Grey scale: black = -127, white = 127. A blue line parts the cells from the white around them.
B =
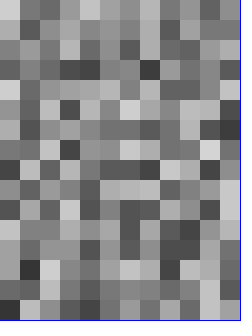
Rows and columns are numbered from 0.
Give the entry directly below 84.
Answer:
-58
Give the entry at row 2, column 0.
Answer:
1
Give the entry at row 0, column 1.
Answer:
-7
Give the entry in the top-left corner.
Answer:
78
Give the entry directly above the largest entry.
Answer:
-44
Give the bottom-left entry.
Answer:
-74
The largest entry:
84
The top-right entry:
14
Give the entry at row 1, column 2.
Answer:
14
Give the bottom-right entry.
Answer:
33
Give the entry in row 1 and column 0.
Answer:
46
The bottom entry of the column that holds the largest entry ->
66
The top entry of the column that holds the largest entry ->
-29
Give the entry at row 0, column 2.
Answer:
-21
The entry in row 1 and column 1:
-37
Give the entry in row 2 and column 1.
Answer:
26

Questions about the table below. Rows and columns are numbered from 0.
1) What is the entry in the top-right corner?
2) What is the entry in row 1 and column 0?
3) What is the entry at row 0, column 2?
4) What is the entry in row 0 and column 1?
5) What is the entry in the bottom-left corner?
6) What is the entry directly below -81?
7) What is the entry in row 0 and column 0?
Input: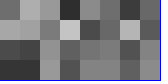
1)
-23
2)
39
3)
25
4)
46
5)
-74
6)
68
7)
-17

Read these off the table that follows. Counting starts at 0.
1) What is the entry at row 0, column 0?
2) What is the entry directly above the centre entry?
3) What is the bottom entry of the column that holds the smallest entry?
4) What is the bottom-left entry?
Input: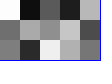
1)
125
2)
-37
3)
-85
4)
-1

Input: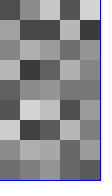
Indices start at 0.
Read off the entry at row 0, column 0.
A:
-49
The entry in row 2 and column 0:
5
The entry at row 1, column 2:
-56
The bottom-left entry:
-17
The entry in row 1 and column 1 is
-56
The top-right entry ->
83
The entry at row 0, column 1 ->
12
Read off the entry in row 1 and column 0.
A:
33

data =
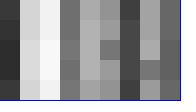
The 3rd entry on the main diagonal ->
120
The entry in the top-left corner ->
-70
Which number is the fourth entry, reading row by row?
-16
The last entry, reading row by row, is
-24
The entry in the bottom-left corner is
-70
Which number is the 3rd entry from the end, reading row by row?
-64
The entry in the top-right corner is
-24
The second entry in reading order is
85
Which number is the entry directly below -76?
-82

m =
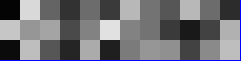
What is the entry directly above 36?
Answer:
-27
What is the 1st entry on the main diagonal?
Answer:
-123
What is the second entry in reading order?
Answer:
89
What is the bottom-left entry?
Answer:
-116
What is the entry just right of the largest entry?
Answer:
2
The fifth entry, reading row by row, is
-19
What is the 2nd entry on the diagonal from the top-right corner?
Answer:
-61
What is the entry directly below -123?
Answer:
70
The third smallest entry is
-102
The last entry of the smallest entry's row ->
-83
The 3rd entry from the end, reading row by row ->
-61

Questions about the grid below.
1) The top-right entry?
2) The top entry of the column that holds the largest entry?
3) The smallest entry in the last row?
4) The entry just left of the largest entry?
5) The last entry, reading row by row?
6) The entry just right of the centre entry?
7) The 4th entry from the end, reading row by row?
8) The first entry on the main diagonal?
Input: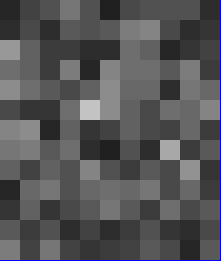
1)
-82
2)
-46
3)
-89
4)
-17
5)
-38
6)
-30
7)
-38
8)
-89

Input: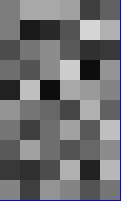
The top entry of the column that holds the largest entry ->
-64
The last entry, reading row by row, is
-10
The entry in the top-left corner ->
-2
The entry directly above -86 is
40
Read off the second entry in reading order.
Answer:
40
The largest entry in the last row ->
20
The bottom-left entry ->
4
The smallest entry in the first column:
-94
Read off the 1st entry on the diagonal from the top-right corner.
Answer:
-30
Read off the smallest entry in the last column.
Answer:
-71
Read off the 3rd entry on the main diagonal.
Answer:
12
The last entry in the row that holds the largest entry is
48
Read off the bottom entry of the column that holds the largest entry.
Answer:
-44
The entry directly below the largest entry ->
-79
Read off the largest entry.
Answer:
85

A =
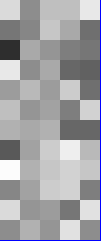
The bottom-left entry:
13
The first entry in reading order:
90
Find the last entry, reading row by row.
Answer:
13
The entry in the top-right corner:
104
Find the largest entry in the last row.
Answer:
97
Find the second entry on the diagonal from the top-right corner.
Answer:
41
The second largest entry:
110
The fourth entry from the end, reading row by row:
49
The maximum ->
124
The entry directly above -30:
-9
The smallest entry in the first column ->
-81
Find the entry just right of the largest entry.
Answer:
49
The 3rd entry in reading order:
63

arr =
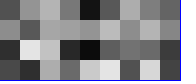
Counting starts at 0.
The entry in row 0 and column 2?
52
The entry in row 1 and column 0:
13
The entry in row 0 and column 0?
-46
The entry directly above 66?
38
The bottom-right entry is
-60
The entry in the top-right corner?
-27
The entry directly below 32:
-87
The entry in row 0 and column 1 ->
20
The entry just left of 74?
-21

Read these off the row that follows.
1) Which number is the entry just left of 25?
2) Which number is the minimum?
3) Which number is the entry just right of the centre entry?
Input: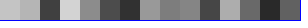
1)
-78
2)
-86
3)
-2

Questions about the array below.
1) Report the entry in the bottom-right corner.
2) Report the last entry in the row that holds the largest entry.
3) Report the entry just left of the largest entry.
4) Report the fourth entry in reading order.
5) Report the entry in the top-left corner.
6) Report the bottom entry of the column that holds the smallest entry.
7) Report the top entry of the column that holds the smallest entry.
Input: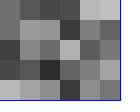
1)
-8
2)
64
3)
56
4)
-49
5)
-15
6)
14
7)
-55

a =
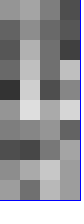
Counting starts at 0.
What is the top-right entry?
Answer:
-49
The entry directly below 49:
63
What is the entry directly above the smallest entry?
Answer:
-22
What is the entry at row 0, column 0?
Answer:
21
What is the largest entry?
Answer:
94
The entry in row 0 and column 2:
-1
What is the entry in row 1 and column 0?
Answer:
-28
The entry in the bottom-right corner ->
29
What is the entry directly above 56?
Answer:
71
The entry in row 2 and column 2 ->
-15
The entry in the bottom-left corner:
29
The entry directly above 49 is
13

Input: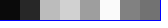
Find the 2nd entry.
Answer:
-88
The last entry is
-13
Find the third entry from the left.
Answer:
60
